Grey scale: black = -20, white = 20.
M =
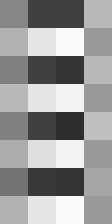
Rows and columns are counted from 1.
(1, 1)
1
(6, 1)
7
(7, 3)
-12
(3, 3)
-12
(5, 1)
0
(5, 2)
-10
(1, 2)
-10
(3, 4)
9
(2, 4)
4

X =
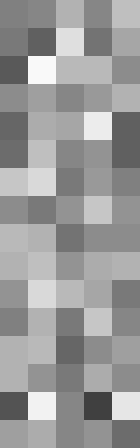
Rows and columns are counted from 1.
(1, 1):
0
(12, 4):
11
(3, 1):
-6
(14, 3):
-1
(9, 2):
8
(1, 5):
10
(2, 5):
6
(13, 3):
-4
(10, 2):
10
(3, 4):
9
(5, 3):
6
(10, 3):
3
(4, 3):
1
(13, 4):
2
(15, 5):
16
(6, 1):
-3
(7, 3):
-1
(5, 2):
7
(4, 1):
2
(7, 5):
0
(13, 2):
9
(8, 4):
11
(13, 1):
8
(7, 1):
11

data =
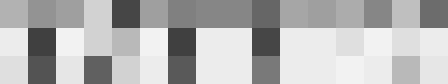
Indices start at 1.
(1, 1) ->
8
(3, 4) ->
-5
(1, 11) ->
6
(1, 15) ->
10
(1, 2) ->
3
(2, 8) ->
17
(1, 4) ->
13
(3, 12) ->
17
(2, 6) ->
18
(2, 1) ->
17
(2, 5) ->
9
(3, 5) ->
13
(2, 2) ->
-10
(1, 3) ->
5

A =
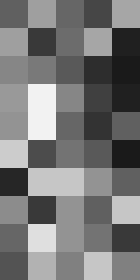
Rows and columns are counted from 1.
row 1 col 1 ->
-5
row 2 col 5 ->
-15
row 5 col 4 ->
-12
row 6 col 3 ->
-2
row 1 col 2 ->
5
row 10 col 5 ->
0
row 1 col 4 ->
-9
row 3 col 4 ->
-13
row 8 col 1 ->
2
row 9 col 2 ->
15
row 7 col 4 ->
3
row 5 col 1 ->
3
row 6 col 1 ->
12
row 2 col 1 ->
5

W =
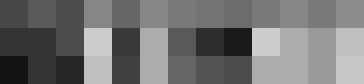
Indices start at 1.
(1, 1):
-9
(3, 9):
-8
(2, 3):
-8
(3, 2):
-12
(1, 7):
-1
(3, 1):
-17
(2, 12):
4
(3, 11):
7
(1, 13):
2
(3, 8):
-7
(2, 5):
-11
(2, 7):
-6
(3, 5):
-10

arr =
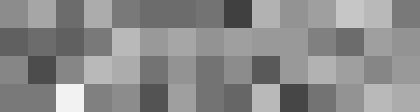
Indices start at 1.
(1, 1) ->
2
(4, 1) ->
-1
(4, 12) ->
-2
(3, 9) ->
2
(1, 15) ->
-1
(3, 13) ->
5
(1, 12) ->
5
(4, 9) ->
-4
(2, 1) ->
-5
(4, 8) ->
-2
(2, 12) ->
0
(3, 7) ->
3
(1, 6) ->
-3
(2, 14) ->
5
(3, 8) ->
-2
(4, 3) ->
18

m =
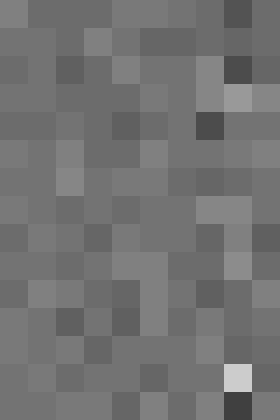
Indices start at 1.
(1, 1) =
0
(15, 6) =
0
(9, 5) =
-1
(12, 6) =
0
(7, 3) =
1
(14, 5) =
-2
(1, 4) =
-3
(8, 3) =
-3
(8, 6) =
-2
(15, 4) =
-1
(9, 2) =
-1
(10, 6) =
0
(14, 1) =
-2
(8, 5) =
-3
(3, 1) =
-3
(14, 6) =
-4
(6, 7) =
-2
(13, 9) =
-4
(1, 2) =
-3
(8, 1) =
-1
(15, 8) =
0
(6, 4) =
-3
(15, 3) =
-1
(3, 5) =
0
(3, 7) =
-2
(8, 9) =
1
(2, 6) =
-4
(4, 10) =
1
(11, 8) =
-5
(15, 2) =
-2
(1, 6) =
-1
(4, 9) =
4
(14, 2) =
-1
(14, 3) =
-3
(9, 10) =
-5
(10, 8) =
-3

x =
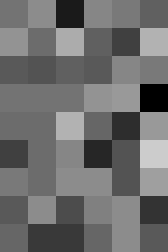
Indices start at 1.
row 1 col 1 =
-2
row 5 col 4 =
-4
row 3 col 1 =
-6
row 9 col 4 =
-4
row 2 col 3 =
7
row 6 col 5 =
-7
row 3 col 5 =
1
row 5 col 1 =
-3
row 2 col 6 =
8
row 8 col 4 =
0
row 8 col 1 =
-6
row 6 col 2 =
-3
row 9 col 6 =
-6
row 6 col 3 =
1
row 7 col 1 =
-1
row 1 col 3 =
-16
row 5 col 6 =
4

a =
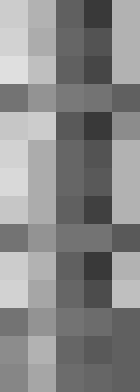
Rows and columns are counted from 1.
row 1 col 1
12
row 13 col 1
2
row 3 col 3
-5
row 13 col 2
8
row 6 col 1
13
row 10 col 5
8
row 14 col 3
-3
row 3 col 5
8
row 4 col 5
-5
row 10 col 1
12
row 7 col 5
8
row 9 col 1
-2
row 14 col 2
6
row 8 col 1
11
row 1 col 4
-11
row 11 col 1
13
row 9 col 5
-6
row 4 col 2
3
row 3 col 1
15
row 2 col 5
8

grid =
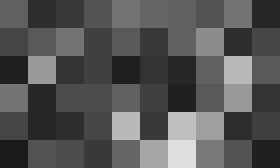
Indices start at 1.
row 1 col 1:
-5
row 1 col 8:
-7
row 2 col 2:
-6
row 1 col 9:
-2
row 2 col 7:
-5
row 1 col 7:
-5
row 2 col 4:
-10
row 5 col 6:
-11
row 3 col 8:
-5
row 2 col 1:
-9
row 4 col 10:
-12
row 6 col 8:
-1
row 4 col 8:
-6
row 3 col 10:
-6
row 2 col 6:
-11
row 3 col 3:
-12
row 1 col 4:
-7
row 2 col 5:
-6

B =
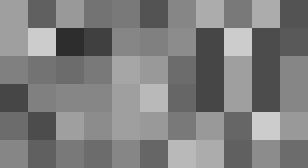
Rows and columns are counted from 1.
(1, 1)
5
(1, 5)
-1
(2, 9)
12
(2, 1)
5
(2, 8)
-9
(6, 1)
1
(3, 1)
0
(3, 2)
-2
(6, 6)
-4
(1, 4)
-2
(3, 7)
-3
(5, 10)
12
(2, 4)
-10
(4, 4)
1
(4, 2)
0
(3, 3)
-3
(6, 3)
-1
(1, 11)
-7
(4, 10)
-8
